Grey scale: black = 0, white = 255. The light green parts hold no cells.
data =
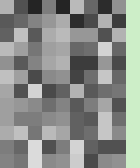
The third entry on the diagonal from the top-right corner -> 151
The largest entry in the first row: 186
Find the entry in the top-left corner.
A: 178
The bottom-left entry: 131
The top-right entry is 145
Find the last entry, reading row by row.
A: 145
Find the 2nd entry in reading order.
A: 81
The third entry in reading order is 36
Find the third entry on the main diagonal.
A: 89
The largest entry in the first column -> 192
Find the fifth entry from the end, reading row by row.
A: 145
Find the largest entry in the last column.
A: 178
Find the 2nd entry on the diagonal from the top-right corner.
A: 178
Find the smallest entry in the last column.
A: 60

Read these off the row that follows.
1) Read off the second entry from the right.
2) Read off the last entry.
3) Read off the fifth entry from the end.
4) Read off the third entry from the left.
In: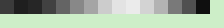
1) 80
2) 15
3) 211
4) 38

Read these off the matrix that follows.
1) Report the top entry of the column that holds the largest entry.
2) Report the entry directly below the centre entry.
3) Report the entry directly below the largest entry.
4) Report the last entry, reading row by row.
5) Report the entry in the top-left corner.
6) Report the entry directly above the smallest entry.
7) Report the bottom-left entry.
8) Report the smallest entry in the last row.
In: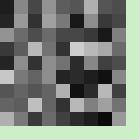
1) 85
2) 36
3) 43
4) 153
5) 30
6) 160
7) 176
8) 10

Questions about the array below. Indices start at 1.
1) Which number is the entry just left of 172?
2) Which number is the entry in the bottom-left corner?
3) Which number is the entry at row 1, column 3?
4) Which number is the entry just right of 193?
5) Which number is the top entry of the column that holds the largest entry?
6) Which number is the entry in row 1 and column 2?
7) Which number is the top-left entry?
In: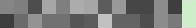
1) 127
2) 62
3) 77
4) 99
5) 92
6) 127
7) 133

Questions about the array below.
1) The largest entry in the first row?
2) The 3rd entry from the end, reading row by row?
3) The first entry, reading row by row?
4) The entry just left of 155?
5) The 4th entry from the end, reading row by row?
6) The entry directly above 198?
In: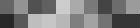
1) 204
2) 115
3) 102
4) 108
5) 163
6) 96

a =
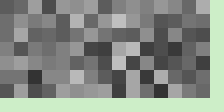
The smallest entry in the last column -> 63
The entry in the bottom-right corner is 104
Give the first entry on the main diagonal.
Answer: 92
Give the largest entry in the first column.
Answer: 143
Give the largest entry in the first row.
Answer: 173
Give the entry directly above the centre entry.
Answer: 116
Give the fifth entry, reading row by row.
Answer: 151
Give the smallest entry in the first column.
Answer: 85
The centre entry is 63
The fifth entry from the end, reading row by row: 110
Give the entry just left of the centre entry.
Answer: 69
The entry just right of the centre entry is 166
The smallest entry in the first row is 77
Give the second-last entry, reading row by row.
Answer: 122
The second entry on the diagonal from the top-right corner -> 116

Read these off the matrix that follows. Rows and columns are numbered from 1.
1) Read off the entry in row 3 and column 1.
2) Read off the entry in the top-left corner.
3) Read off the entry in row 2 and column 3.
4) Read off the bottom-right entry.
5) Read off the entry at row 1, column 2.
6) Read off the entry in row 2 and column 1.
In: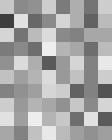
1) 213
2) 199
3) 104
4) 159
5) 138
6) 62

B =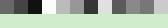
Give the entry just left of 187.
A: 252
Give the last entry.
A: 203
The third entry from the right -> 137
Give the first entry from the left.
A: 104

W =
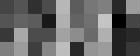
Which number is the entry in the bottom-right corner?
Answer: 56
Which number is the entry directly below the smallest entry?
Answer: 32
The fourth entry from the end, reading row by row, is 149
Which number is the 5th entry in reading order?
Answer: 183
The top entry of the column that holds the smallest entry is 40
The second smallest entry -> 24
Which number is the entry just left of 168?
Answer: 56
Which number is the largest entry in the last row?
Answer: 189
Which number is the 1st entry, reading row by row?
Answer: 69
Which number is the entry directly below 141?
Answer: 40
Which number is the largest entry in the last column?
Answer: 156
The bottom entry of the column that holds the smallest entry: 32

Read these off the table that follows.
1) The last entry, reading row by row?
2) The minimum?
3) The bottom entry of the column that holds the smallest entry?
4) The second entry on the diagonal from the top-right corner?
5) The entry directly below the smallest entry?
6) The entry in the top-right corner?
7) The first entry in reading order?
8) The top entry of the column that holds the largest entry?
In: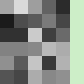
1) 144
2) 27
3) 84
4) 122
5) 49
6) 43
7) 165
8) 218

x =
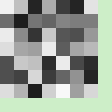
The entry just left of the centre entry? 159
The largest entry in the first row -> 241
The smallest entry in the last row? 29
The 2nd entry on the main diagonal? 29
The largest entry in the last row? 248
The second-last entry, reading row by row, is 159
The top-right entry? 227
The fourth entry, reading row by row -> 172
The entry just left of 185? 166
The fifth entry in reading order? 60
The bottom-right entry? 215
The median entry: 139
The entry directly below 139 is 166
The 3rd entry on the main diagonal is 52
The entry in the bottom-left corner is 221

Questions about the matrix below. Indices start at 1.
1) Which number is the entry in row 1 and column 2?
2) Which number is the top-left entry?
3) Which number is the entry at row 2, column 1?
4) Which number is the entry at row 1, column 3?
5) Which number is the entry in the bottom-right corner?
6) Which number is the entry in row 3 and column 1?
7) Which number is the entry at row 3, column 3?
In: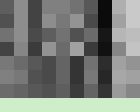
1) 141
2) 94
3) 81
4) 67
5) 134
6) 114
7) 74
